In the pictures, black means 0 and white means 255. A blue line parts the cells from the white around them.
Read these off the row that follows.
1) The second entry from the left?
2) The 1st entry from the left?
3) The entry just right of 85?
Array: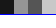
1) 149
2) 23
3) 200

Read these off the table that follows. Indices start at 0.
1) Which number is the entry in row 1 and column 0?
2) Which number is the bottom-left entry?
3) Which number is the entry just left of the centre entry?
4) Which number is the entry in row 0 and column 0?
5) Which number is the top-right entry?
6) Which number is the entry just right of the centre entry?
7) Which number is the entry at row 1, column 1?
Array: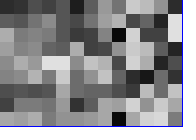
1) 93
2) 167
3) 139
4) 44
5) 44
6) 179
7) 85

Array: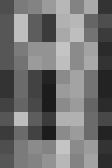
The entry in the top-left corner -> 78
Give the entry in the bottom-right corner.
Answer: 43
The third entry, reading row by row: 131
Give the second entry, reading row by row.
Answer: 123
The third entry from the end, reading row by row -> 131
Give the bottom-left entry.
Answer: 86
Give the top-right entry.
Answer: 51
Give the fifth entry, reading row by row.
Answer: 183
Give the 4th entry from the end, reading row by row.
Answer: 183
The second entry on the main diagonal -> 190
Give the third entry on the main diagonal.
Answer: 93
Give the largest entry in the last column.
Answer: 78
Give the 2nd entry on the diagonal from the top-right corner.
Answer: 101
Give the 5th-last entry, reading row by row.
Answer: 147

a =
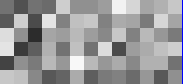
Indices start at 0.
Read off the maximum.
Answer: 248
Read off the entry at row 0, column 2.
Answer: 114
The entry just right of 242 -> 214
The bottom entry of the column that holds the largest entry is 171
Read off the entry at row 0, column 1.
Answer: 81
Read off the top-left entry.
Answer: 114
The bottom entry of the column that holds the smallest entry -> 136
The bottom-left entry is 199
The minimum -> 44
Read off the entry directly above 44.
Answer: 75
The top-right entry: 199
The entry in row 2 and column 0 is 221
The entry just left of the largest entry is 151
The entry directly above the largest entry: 192
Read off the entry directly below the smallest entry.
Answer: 94
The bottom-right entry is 144
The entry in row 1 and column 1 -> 206
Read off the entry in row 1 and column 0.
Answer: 88

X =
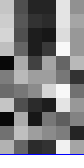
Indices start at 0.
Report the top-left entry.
197
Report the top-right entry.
145
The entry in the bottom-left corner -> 178
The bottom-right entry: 165
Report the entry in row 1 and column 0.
205
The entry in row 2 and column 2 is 29
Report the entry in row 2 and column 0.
213
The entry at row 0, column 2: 36
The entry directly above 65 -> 29
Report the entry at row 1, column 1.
87
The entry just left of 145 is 228
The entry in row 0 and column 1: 79

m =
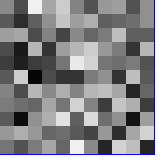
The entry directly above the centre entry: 233
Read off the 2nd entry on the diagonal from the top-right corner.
110
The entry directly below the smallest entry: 182
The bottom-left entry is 117
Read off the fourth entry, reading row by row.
166
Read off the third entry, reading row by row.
240
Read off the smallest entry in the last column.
37
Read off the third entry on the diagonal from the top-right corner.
190
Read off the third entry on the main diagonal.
76
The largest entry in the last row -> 240
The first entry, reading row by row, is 137
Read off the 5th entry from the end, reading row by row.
137
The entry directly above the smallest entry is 60
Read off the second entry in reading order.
76
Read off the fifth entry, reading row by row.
204
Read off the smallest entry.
5
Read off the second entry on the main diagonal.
45
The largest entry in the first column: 158
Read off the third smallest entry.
19
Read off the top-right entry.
144
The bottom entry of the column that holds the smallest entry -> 123
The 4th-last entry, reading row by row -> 37
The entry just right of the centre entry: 123
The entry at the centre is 52
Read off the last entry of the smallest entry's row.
89
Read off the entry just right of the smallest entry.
76
